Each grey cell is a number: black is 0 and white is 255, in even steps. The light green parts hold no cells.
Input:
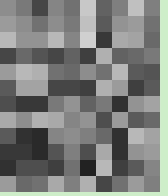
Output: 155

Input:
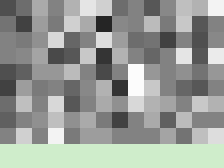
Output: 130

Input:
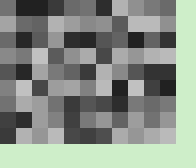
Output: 58

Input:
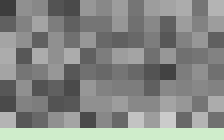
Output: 180

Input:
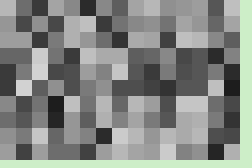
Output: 157
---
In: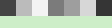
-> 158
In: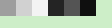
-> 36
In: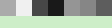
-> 149
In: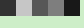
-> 87
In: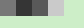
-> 53
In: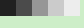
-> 150
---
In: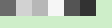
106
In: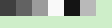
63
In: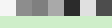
245
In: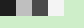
30
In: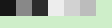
22
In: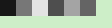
23
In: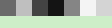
106
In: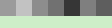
155
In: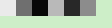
234
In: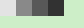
227
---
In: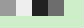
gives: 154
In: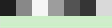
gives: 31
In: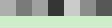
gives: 174
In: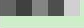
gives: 101
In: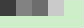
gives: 60
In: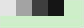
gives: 228
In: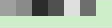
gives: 159
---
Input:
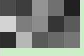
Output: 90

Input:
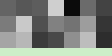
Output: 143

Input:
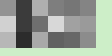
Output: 97

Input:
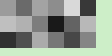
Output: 119

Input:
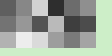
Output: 157

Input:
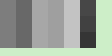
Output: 159

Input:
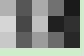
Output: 156
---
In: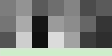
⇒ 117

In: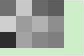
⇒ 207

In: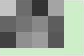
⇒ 101

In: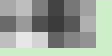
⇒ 106

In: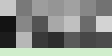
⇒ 20

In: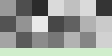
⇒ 84

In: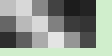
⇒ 102

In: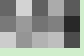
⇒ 122

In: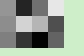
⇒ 141

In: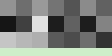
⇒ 21
